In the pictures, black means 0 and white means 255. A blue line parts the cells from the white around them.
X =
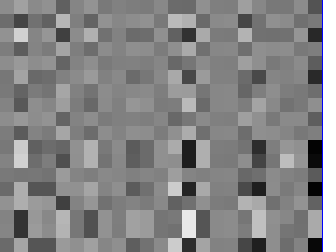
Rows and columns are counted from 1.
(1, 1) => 140
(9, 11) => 126
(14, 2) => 174
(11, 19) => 45
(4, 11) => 141
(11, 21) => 150
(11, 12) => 144
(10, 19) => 143
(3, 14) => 50
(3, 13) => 97
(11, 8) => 121
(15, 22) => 147
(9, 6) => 131
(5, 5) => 100
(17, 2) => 51
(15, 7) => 150
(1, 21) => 120
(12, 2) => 209
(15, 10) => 131
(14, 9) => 143
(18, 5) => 154
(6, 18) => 107
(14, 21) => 122
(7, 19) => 126
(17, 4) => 140
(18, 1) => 106
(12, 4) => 125
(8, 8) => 139
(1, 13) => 107
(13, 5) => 155
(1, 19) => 135
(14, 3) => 85
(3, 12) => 144
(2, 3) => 113
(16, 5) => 182
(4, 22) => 121
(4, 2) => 93
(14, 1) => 106

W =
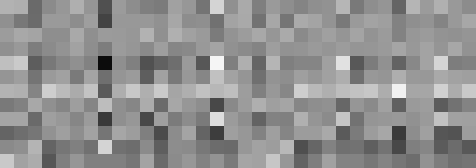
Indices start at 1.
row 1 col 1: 178
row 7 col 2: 176
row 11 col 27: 95
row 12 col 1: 201
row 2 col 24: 147
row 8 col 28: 161
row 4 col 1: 144
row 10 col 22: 156
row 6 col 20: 147
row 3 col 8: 155
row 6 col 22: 159
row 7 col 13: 165
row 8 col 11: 172
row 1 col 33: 153
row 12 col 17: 122
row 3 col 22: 138
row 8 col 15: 142
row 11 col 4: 100
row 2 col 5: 154
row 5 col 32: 213
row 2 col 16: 113
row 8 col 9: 143
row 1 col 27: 142
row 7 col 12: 202
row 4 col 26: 149
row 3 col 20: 150
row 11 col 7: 113
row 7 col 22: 206
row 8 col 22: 134
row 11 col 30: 127
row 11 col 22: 79
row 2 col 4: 154
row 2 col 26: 154
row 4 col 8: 125
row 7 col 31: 166
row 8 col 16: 72
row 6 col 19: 112
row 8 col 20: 159

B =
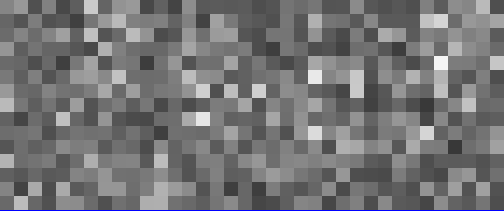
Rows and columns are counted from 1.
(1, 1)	133
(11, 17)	130
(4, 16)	121
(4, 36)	106
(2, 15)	67
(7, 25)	70
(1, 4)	129
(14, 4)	77
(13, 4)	89
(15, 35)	117
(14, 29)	94
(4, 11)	104
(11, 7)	128
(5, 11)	61
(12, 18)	136
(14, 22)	85
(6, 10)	110
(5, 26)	138
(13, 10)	112
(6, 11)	108
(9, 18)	101
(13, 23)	108
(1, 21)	116
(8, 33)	135
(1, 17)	89
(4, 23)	78
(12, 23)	128
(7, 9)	106
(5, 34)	123
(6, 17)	90
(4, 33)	182
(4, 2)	94
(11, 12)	138
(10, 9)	95
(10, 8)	114
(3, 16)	155
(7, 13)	123
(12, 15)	125
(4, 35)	130

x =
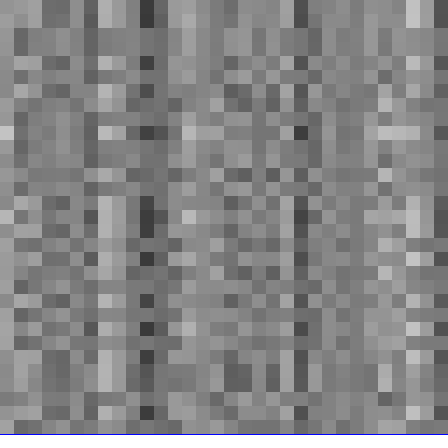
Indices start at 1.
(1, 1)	148
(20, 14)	127
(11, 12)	109
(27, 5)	104
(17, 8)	177
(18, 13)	100
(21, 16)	139
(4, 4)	130
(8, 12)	115
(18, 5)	139
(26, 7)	107
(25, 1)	162
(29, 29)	118
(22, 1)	138
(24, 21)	157
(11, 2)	102
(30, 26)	124
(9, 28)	126
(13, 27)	122
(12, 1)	140
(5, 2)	163
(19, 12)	97
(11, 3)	124
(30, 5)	105
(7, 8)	180
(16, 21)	155
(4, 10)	132
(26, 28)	145
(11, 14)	158
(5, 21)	163
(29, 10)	144
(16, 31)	150
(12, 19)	123
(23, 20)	126
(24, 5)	121
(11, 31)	133
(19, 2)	145
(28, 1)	140
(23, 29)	159

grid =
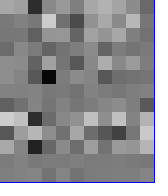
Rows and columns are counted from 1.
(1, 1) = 167
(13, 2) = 130
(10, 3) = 182
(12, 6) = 127
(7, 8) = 124
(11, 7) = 158
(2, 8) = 168
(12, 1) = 124
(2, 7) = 146
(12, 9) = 125
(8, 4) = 117
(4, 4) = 100
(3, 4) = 149
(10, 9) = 65
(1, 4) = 137
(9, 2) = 192
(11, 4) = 103
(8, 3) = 132
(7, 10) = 126
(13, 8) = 125
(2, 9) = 138
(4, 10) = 116
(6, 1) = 142
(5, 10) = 155
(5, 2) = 139
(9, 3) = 45
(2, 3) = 120
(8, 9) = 140
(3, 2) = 120
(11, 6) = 110
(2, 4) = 204
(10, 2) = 157
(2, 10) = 183
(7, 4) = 120

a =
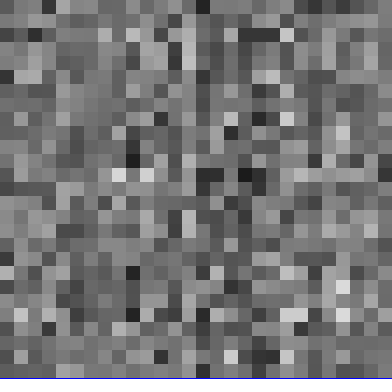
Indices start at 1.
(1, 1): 90
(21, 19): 148
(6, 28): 125
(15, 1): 145
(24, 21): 157
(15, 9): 166
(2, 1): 121
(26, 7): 114
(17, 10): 87
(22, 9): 107
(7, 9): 96
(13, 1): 85
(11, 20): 87
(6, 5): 137
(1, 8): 103
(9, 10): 138
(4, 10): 87
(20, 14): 129
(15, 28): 96
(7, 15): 79
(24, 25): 147
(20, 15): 60
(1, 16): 122
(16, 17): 102
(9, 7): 113
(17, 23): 124
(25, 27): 107
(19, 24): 82
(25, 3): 99
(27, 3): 100
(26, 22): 118
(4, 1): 131
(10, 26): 99
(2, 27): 150
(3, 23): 106
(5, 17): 110
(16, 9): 126
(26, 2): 159
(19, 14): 99

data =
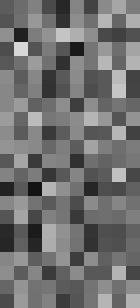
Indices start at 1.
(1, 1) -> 92
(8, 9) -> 117
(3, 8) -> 73
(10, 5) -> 92
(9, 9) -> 84
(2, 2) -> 112
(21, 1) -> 102
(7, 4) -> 50
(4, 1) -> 77
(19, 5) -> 148
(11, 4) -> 104
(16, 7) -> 108
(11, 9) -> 110
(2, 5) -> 49
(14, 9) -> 74
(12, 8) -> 99
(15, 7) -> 139
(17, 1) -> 41
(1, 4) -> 74
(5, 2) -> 112
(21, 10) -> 141
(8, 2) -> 155
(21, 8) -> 142
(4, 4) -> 124
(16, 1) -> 85
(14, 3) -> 19
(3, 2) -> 32
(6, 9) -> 186
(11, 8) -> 126
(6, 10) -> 67
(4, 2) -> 216
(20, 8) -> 88
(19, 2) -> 152
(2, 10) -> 174
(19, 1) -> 134
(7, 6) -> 132
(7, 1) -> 135
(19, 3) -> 94
